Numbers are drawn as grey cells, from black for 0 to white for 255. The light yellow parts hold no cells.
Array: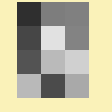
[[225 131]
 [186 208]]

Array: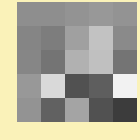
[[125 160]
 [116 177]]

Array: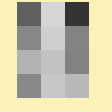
[[207 131]
 [194 130]]

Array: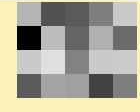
[[188 100]
 [223 130]]

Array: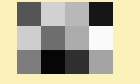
[[110 171]
 [  6  47]]

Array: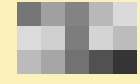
[[207 125]
 [166 114]]
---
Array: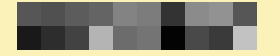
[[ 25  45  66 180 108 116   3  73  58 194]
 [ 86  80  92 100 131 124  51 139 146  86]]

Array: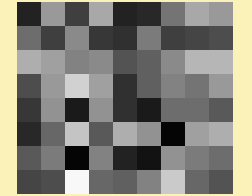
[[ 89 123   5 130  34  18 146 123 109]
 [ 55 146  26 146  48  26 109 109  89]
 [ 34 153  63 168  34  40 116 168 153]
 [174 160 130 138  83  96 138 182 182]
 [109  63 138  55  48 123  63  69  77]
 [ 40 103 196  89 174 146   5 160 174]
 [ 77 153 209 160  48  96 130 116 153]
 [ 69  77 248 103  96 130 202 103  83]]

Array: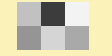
[[149 213 169]
 [193  60 243]]

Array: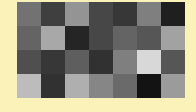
[[100 168  37  71 100  86 162]
 [ 79  55  94  49 127 216  86]
 [114  63 148  71  55 127  31]
 [188  49 175 134 106  19 155]]

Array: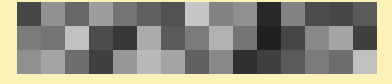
[[ 70 144 103 157 116  96  82 198 131 144  40 131  76  70  90]
 [144 164 109  63 151 185 164  96 137  48  63  90 123 109 192]
 [123 116 192  76  55 171  90 123 177 116  32  70 137 164  63]]

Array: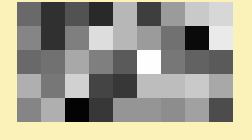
[[133 175   3  55 149 149 141 161  76]
 [105  48  82  41 183  62 155 201 215]
 [133  48 127 221 183 155 113  10 234]
 [105 113 168 127  90 254 119  98  90]
 [175 119 209  68  55 189 189 201 168]]
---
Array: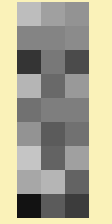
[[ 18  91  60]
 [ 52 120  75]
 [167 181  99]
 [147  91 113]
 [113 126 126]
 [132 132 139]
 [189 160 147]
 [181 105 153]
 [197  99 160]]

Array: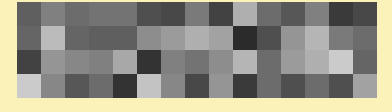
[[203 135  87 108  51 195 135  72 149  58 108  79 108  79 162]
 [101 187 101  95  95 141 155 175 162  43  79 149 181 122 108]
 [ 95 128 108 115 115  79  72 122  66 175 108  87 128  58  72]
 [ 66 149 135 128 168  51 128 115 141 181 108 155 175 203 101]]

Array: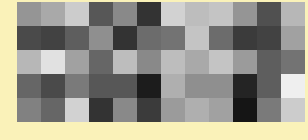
[[ 74  66  94 143  51 108 115 196 108  59  66 161]
 [102  74 122  87  87  28 175 143 143  36  94 239]
 [183 225 161 102 189 137 189 169 196 155  94 115]
 [149 169 204  87 137  51 210 189 196 149  80 183]
 [129 102 210  51 137  59 155 175 161  21 122 204]]

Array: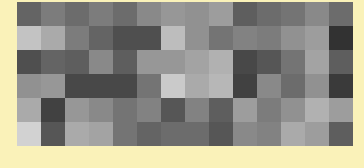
[[145 151  72  72  72 116 202 170 183  65 137 108 145  58]
 [ 79 100  94 137  94 151 151 163 177  72  86 116 163  94]
 [100 124 108 124 108 137 151 145 157  94 108 116 137 108]
 [195 170 124 100  79  79 189 145 116 130 124 145 157  50]
 [170  65 151 137 116 130  86 130  94 157 124 145 177 157]
 [210  86 170 163 116 100 108 108  86 137 130 170 157  94]]

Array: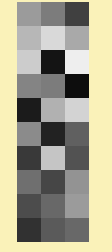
[[132 124  13]
 [155 124  64]
 [ 57 197  82]
 [139  34  96]
 [ 49  90 104]
 [111  70 147]
 [ 76 104 155]
 [183 217 169]
 [ 27 177 211]
 [204  20 238]]

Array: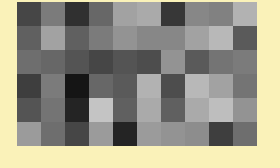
[[ 62 123  21 103  90 178  77 184 162 116]
 [ 84 116  36 196  96 170  96 170 190 147]
 [ 70 123  48 103 162 170  55 135 129 178]
 [155 110  70 155  36 155 147 141  62 110]
 [110 103  84  70  84  77 147  90 116 123]
 [ 96 162  96 123 147 135 135 162 184  90]]
